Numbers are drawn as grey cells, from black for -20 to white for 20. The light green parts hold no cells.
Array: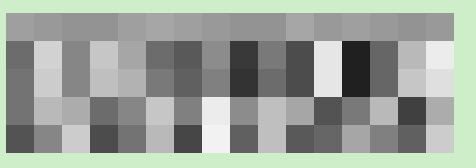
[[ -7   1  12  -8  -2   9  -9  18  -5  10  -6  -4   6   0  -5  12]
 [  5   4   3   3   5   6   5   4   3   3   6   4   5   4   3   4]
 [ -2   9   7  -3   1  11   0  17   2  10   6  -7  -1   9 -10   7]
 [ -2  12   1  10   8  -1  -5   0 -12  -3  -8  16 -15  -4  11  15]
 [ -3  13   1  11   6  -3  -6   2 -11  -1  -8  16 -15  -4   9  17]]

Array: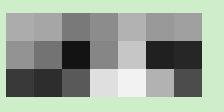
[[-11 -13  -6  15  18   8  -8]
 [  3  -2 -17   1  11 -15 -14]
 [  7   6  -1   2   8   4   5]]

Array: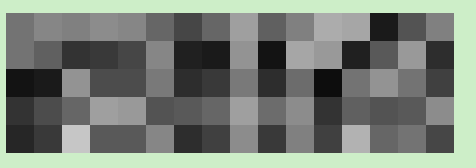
[[-17 -16   3  -8  -8  -1 -13 -11  -1 -13  -3 -18  -2   3  -2 -10]
 [-14 -11  11  -6  -6   1 -13 -10   2 -11   0 -10   8  -4  -2  -9]
 [-12  -8  -4   5   4  -7  -6  -4   5  -3   2 -12  -5  -7  -6   2]
 [ -2  -5 -12 -11  -9   1 -15 -16   3 -17   6   4 -15  -6   4 -13]
 [ -2   1   0   2   1  -4  -9  -4   5  -5   0   7   6 -16  -7   0]]

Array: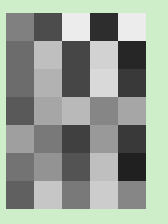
[[  0  -8  17 -13  17]
 [  5  -1 -10   4 -11]
 [ -2   3  -7  10 -15]
 [ -6   6   9   1   6]
 [ -3   8  -9  14 -11]
 [ -3  10  -9  13 -14]
 [ -5  11  -1  12   1]]

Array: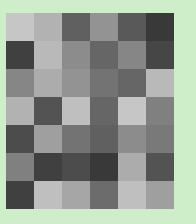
[[  0 -10  -8 -11   7  -7]
 [  8  -7  10  -4  11   0]
 [ -8   5  -2  -5   2  -1]
 [  1   7   3  -2  -4   9]
 [ 11   8  -5   3  -6 -11]
 [-10   9   2  -4   1  -9]
 [-10  10   6  -3  10   5]]

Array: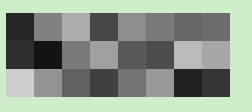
[[-13 -17  -1   5  -6  -8   9   6]
 [-14   0   7  -9   2  -1  -4  -3]
 [ 12   3  -5 -10  -2   4 -15 -12]]

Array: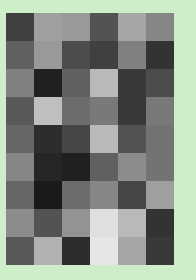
[[ -4 -16  -3   1  -9   5]
 [  0 -15  -5   9 -11  -8]
 [  1 -14 -15  -5   2  -2]
 [ -4 -13  -9   9  -7  -2]
 [  2  -7   3  15   9 -12]
 [ -5   4  -8 -10   0 -12]
 [-10   5   4  -7   6   1]
 [ -6   8 -13  16   6 -11]
 [ -6  10  -3  -1 -11  -1]]
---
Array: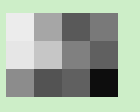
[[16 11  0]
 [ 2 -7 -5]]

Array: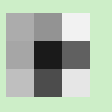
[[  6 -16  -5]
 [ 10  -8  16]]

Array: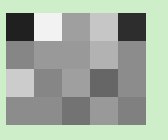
[[ 1  4  4]
 [12  1  5]]

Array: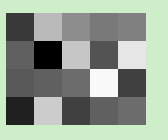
[[ -5 -20  11]
 [ -6  -5  -3]]

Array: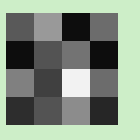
[[-18  -7  -2]
 [  0 -10  18]]

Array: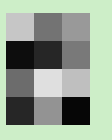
[[-18 -14  -1]
 [ -3  15  10]]

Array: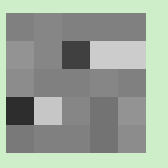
[[  3   1 -10]
 [  2   0   0]]

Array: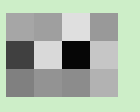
[[-10  14 -19]
 [  0   3   2]]

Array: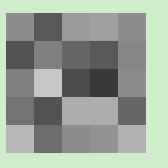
[[-7  0 -4]
 [ 0 11 -8]]
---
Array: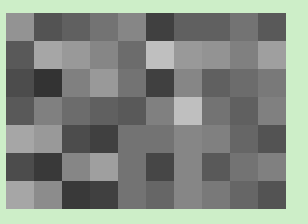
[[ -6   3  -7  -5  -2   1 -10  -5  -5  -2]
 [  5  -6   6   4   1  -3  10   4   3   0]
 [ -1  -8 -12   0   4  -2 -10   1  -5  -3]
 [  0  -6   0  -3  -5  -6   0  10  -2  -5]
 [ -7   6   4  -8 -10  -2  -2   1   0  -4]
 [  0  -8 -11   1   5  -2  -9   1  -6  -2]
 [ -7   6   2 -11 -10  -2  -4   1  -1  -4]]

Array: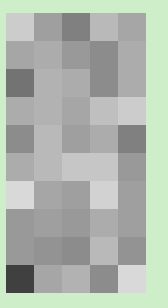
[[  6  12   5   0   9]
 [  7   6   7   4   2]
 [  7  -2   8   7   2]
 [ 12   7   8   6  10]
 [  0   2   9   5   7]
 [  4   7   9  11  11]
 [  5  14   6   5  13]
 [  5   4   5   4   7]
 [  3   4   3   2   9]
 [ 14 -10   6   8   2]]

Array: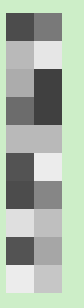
[[ -1  -8]
 [ 16   9]
 [-10   7]
 [-10  -3]
 [  9   9]
 [ 17  -7]
 [  1  -8]
 [ 10  15]
 [  6  -7]
 [ 11  17]]

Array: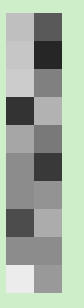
[[ -6  10]
 [-14  11]
 [  0  12]
 [  8 -12]
 [ -1   6]
 [-11   2]
 [  3   2]
 [  7  -8]
 [  2   2]
 [  4  17]]

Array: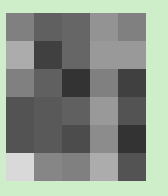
[[  0   0  -5  -4   3]
 [  4   7 -10  -4   4]
 [-10   0  -5 -12   0]
 [ -7  -7  -6  -5   4]
 [-12  -7  -6  -8   2]
 [ -7  14   1   0   7]]

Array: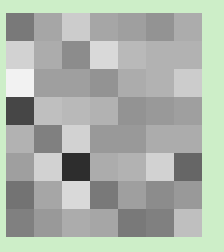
[[  7  -1   6  12   6   5   3]
 [  8  13   7   2  14   9   8]
 [ 12  18   5   5   3   7   8]
 [  5  -9  10   9   8   3   4]
 [  7   8   0  13   4   4   7]
 [ -4   5  13 -13   7   8  13]
 [  4  -2   6  14  -1   5   2]
 [ 10   0   4   7   6  -1   0]]

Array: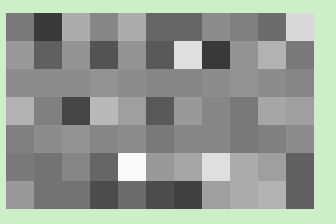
[[ 14  -1 -11   7   1   7  -4  -4   2   0  -3]
 [ -1   4  -5   3  -7   3  -6  15 -11   3   8]
 [  1   2   2   2   3   2   1   1   2   3   2]
 [  5   8   0  -9   9   5  -6   4   1  -1   6]
 [  2   0   2   3   1   2  -1   1   1  -1   0]
 [ -5  -1  -2   1  -4  19   4   6  15   7   5]
 [ -5   4  -2  -2  -8  -3  -8 -10   5   7   8]]

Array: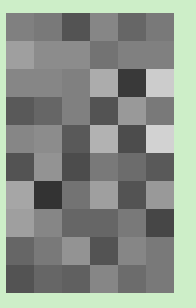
[[ -1   0  -1  -7   1  -4]
 [  0   5   2   2  -2   0]
 [ 12   1   1   0   7 -11]
 [ -1  -6  -4   0  -7   4]
 [ 13   1   2  -6   8  -8]
 [ -6  -7   3  -8  -1  -3]
 [  4   6 -12  -2   5  -7]
 [ -9   5   1  -4  -4  -1]
 [ -1  -4  -1   3  -7   1]
 [ -1  -7  -4  -5   1  -3]]
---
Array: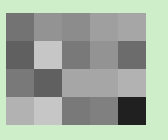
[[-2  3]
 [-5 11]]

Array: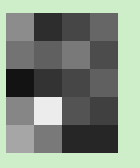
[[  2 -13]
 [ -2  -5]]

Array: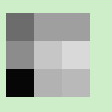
[[-3  5]
 [ 2 11]]

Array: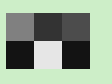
[[  0 -12]
 [-17  16]]

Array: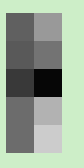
[[-5  4]
 [-6 -2]]

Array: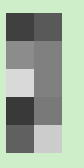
[[-10  -6]
 [  2   0]]

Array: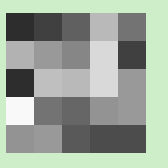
[[-13 -10]
 [  8   4]]
